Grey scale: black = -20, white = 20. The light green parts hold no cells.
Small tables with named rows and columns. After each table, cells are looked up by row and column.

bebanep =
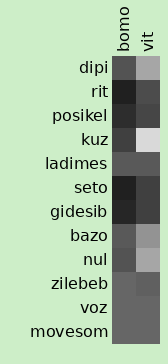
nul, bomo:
-7
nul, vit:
6
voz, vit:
-4
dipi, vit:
6
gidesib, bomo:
-14
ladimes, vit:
-6
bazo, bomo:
-6
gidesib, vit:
-10
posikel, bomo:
-13
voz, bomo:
-4
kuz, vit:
14
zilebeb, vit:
-5
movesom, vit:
-4
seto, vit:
-10
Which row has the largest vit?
kuz

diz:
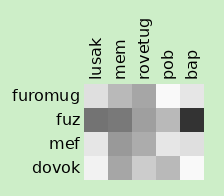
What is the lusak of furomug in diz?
15
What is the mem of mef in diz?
4
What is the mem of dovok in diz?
6
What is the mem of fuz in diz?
-1
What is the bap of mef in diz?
15
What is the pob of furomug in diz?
19

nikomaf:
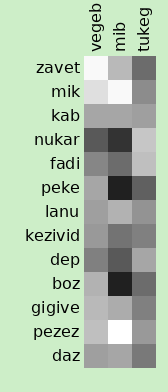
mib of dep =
-6
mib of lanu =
8
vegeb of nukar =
-6
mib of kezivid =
-2
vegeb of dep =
0
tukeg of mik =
2
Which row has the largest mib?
pezez

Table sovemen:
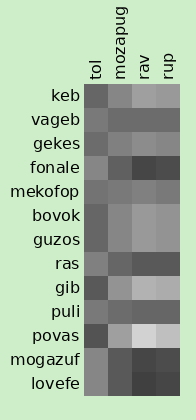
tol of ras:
0
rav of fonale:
-9
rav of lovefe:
-10
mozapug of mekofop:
-1
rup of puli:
-4
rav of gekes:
2
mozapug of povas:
5
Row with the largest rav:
povas

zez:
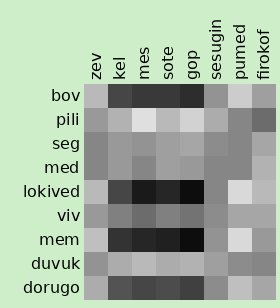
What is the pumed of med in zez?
1
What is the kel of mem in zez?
-12
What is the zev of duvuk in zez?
3
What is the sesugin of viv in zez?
2
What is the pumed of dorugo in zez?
10
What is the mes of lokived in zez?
-16
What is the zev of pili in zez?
4
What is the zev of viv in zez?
4
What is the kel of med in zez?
4
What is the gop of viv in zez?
-2
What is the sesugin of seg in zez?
2
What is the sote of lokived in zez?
-14
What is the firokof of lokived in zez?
9

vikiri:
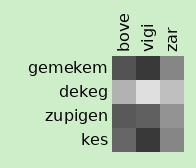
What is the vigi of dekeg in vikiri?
15
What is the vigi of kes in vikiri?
-11
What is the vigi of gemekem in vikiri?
-11
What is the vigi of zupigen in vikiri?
-5
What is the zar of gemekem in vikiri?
1
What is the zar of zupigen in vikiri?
3
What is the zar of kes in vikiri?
1
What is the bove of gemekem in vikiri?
-7
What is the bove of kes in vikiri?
-4
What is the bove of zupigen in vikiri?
-6

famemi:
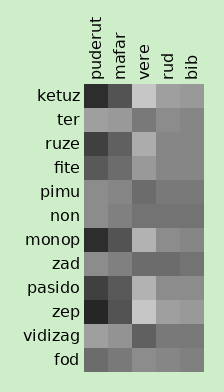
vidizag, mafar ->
3
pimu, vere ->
-3
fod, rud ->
1
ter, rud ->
2
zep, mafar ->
-7
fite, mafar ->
-3
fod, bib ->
0
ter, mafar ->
4
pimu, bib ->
-1
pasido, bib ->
2
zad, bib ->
-2
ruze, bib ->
1
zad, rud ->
-3
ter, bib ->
1
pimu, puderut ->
2
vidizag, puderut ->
5
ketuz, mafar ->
-7
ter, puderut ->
5

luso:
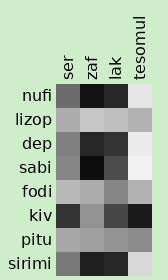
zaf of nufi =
-17
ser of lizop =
7
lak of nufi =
-14
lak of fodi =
1
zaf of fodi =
7
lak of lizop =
10
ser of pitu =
6

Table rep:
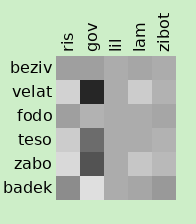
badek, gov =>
15
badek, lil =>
7
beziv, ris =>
5
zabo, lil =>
7
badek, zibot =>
4
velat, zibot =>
8
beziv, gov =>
5
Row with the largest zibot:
zabo

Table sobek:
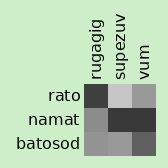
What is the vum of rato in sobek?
4
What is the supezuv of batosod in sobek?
4
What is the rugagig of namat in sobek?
2
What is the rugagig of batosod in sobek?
3
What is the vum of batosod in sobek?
-5
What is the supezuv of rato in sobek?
11
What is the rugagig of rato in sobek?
-10
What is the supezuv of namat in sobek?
-11
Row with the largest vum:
rato

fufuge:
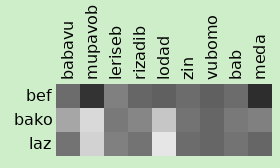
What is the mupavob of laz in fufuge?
13
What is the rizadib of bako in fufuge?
1
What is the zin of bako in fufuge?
-2
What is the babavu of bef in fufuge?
-3
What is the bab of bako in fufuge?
-1
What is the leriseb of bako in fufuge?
-1
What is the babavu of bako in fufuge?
6
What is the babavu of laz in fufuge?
-2
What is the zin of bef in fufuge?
-3
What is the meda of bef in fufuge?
-13
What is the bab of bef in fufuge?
-3

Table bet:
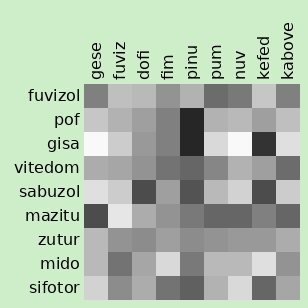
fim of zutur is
5
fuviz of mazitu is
16
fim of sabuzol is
5
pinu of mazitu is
-1
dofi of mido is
6
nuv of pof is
9
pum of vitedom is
1
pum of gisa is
14
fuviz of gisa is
12
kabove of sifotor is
6
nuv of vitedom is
8
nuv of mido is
9
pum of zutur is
3
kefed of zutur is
4
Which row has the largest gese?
gisa

